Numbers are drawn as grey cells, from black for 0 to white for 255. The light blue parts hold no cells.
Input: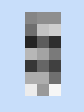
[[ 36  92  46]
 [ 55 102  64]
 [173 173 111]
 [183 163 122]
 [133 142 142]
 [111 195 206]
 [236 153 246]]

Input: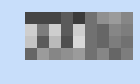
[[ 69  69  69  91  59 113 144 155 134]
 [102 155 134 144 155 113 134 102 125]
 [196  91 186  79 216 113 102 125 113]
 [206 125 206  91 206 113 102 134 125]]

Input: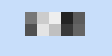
[[ 80 228 192  57 100]
 [119 204 238  35  91]]

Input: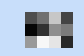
[[  6  49 142 123]
 [ 78 112 199  68]
 [153 247 229  40]]

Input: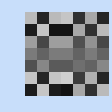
[[ 28 197  19  19 167  49 186]
 [ 28 197  28  19 167  49 186]
 [ 80 135  90  90 111  99 135]
 [123  99 123 123  99 123  99]
 [158  71 158 158  80 146  71]
 [186  37 186 197  49 167  37]
 [197  37 197 207  59 176  37]]

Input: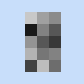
[[148  87  56]
 [ 25 130  87]
 [ 66 189 109]
 [179 118 130]
 [200 160 139]]

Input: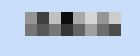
[[118  87 118  53  99 159 109  76]
 [149  64 192  13 169 213 149 204]]

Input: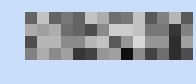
[[100 194 100 119 100 194 172 110 119 194  89 129 182  89]
 [129 172 138 160  54  66 150 160  15 138  66 110  45  78]
 [172 160 172 110 100  78 138 205 205 194 119 119  54 129]
 [ 78 182 182 138 138 182 194  89 150 216 150 150  45 160]]

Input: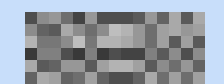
[[140  99  90 169 140 110 140 190 179 151 110 160 169 151 160]
 [169  90  99 151 151  90 160 179 179 160  90 140 110 151  99]
 [179 119 119 140 190 119 179 179 169 151 110 160  90 160  90]
 [ 57 128 128  78  57 128  57  78  67  67 128  90 140  78 140]
 [ 78 140 151 110  67 151  78  78  78  90 151  99 169  90 169]
 [ 99 169 160  99 110 160  99  78  78  99 169 110 160 110 160]]
